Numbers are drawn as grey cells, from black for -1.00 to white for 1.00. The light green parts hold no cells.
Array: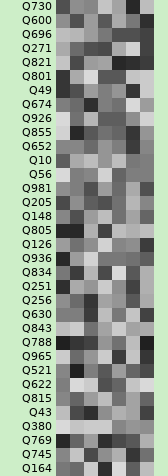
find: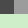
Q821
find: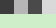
Q834
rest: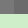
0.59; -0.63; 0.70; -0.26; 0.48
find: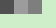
Q49

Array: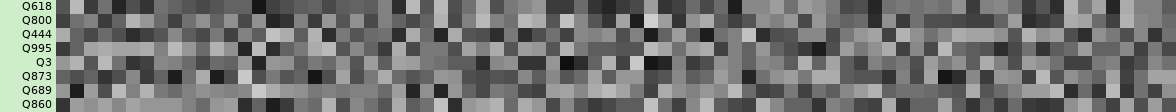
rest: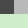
-0.16; -0.27; -0.33; -0.65; -0.43; -0.11; -0.59; -0.27; -0.16; 0.23; -0.22; -0.22; 0.07; -0.49; -0.05; -0.43
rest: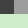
0.28; 0.07; 0.34; 0.45; 0.28; -0.05; -0.49; 0.34; 0.13; 0.01; 0.18; 0.07; 0.45; -0.16; -0.49; -0.43; -0.05; -0.49; -0.11; -0.27; 0.07; 0.23; 0.40; -0.22; -0.11; -0.11; -0.16; -0.27; -0.33; 0.34; -0.33; -0.16; 0.01; 0.23; 0.23; 0.45; -0.65; -0.16; -0.59; 0.45; -0.59; -0.11; -0.49; 0.13

